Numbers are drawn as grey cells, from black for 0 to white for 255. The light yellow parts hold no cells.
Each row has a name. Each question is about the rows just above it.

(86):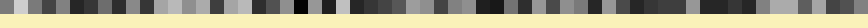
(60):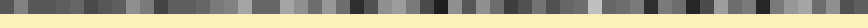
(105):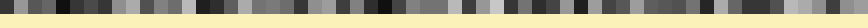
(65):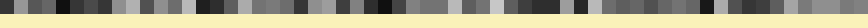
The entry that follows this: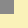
[54]
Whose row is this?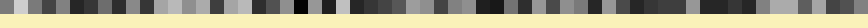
(86)
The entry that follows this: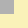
[81]

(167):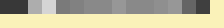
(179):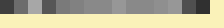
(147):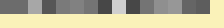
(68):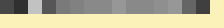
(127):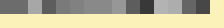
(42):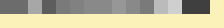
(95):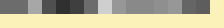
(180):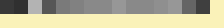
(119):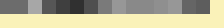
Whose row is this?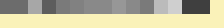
(42)
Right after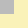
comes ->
[207]

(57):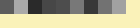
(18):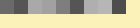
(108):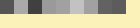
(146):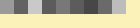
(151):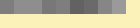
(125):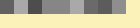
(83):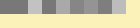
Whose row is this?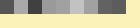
(108)
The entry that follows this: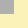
[182]
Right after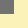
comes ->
[161]

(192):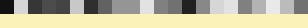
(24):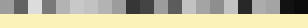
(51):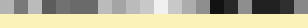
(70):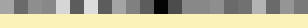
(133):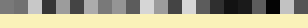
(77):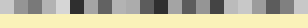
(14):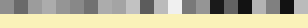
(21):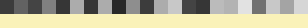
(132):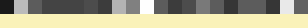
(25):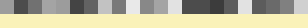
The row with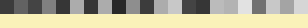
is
(21)
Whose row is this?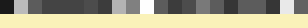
(132)
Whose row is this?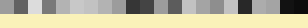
(24)
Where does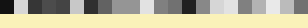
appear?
(192)
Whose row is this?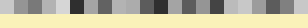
(77)
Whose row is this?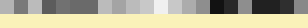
(51)

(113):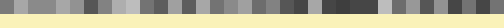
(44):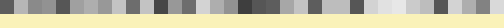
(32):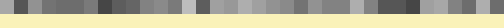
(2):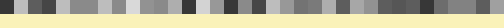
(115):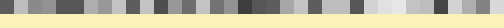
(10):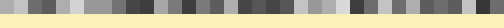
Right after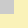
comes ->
[189]
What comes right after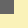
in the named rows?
[130]
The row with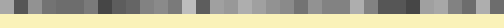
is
(32)
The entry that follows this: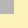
[138]
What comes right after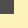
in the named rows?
[152]

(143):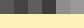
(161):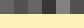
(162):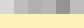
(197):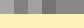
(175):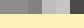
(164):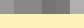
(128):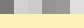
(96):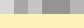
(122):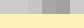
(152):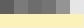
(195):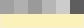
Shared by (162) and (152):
[148]
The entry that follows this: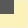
[68]
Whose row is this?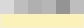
(162)
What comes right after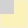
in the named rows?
[204]

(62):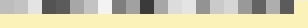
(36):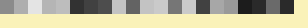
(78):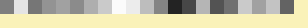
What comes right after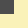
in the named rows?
[195]
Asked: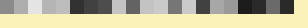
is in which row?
(36)
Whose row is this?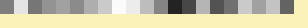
(78)
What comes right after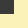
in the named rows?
[167]
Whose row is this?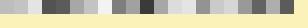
(62)
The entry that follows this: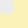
[189]

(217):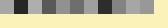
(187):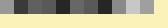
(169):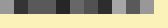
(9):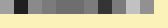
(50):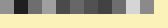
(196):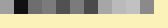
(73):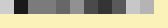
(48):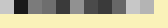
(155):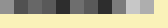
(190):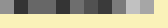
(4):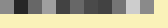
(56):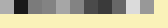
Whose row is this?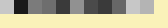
(48)
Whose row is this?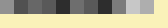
(155)
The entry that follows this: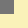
[205]
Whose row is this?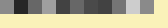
(4)
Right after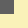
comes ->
[89]

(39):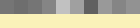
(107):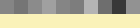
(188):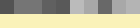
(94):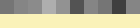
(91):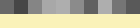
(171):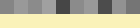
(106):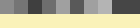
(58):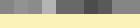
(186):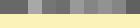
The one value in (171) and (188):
[117]
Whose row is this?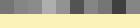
(94)
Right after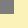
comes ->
[180]
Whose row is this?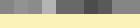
(58)
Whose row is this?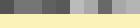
(188)

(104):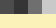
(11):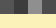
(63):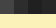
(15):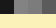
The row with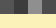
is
(11)
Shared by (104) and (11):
[76]

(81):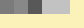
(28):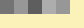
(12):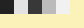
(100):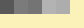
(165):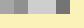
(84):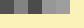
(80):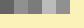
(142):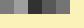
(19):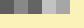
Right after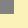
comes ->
[75]
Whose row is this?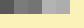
(100)
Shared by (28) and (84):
[151]

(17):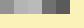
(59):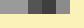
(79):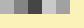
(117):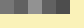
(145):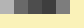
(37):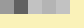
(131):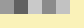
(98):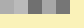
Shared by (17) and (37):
[180]
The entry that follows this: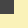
[201]

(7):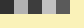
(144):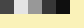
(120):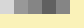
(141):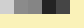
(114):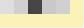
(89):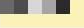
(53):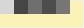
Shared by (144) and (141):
[69]
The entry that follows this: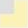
[208]
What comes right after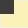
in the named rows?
[193]
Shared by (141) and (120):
[133]
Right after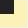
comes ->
[69]
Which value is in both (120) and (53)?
[215]

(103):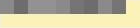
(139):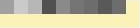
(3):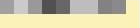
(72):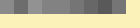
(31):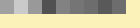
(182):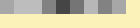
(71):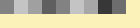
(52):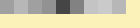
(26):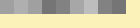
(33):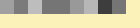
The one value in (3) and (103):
[138]
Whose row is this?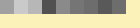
(139)
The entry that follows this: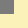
[189]
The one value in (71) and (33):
[160]
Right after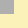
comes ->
[160]
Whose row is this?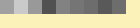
(31)

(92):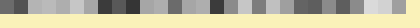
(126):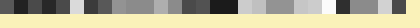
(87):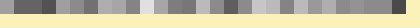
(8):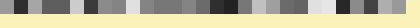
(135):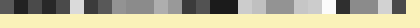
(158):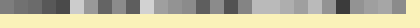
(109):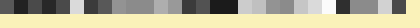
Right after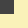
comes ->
[174]
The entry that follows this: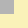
[186]

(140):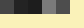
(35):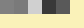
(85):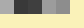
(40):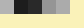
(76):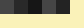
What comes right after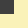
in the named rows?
[156]
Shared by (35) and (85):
[57]
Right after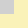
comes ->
[57]
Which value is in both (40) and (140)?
[29]
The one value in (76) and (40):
[41]
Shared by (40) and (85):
[171]

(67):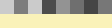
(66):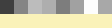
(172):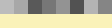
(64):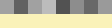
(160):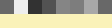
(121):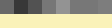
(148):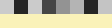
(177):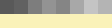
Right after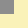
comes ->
[104]
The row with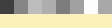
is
(66)
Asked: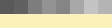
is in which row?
(177)
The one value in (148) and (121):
[147]
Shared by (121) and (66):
[125]
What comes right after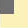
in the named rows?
[69]
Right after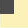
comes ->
[147]

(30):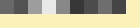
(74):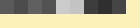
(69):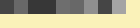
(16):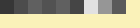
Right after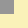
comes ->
[90]
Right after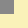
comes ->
[55]
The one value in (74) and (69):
[69]
